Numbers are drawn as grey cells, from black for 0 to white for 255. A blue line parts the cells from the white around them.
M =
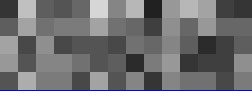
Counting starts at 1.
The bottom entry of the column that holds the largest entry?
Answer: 163
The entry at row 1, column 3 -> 94
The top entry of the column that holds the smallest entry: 33
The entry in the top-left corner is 53
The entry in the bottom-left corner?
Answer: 84
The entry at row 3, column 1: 163
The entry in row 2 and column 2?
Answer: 163
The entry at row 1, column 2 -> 192
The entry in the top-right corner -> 53
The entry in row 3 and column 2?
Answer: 72
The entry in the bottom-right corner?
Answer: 123
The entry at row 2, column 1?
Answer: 94
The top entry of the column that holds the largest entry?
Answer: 214
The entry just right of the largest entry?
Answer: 133
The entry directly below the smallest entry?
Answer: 63
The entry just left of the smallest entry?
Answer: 183

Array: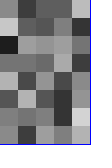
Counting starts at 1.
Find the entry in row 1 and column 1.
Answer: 138
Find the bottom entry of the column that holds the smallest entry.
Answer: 138
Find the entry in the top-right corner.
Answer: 188
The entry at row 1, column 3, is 94
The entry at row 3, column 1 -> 29
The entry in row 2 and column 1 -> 199
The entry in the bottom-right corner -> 179
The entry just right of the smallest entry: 158
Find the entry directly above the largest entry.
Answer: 148

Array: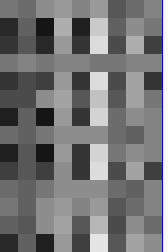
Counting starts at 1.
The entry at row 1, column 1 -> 119
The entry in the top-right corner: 131
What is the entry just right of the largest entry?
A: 87
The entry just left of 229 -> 63
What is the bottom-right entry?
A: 141
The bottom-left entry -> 41
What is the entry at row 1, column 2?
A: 108
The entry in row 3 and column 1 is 53
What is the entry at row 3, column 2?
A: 87
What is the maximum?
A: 229
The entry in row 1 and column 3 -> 141
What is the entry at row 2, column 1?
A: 41
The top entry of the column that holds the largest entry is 153

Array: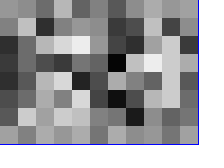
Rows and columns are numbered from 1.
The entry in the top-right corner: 161
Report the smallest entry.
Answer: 5
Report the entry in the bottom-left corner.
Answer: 161
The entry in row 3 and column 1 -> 47
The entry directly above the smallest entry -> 68
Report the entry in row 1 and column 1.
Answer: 151
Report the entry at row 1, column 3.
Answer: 108
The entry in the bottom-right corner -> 161
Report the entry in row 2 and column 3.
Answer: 47
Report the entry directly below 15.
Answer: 117
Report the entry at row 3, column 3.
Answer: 183
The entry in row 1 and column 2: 141
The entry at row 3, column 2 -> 108
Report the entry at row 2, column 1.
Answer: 129
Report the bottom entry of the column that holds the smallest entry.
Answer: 172

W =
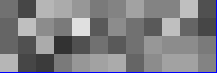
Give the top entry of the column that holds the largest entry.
151
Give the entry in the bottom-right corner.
131
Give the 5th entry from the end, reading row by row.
101
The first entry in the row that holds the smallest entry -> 101
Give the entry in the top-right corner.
80
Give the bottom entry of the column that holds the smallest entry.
122
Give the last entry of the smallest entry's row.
122
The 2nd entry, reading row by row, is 70
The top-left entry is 113
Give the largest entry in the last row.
182
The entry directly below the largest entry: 80

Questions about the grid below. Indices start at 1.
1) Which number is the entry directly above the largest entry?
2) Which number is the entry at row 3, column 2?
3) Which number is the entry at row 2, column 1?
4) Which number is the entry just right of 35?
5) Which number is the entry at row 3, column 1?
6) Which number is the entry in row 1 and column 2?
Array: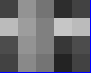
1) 45
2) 147
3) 187
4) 66
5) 76
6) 147

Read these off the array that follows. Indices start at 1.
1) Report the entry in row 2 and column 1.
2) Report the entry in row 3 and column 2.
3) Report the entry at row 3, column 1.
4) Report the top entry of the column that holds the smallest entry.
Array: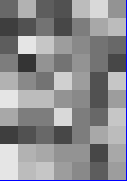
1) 62
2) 229
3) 93
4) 178

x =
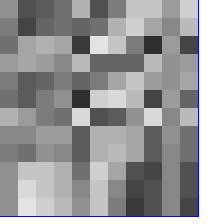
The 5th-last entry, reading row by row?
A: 124
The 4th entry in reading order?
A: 112
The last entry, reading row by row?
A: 68
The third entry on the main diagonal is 177
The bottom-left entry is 145
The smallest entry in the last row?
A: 57
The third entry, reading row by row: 91
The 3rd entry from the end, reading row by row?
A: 80
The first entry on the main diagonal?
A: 145
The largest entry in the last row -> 227
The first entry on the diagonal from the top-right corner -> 207
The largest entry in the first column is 177
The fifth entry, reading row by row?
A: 177

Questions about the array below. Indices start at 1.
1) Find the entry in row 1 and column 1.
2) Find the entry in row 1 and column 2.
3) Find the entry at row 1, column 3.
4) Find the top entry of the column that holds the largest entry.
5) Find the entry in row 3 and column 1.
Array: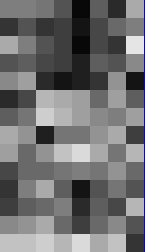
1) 126
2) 126
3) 117
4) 170
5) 170

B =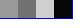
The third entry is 207
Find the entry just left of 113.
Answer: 153

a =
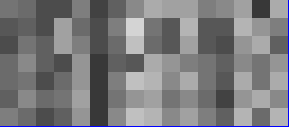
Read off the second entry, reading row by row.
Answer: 107
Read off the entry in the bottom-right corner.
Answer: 180
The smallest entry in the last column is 96
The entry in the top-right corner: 171
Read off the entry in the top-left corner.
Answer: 116
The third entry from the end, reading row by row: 180
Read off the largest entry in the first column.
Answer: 126
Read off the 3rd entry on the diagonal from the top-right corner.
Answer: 149
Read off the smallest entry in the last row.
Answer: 56
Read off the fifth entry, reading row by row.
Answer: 126
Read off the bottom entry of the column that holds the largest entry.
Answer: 192
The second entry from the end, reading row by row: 107
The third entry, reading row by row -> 76
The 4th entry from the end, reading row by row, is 96
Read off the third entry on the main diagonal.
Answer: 96
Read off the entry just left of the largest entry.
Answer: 126
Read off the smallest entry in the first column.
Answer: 76
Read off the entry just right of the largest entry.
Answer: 116
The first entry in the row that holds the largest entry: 87

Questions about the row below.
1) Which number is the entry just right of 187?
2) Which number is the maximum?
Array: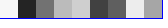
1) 207
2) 247

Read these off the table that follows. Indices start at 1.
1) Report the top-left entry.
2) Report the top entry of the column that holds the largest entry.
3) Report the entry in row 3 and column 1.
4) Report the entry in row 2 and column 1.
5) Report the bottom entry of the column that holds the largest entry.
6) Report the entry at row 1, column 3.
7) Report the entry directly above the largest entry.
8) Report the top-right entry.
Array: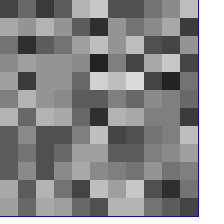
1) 68
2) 80
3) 115
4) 168
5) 179
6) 59
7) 68
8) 190
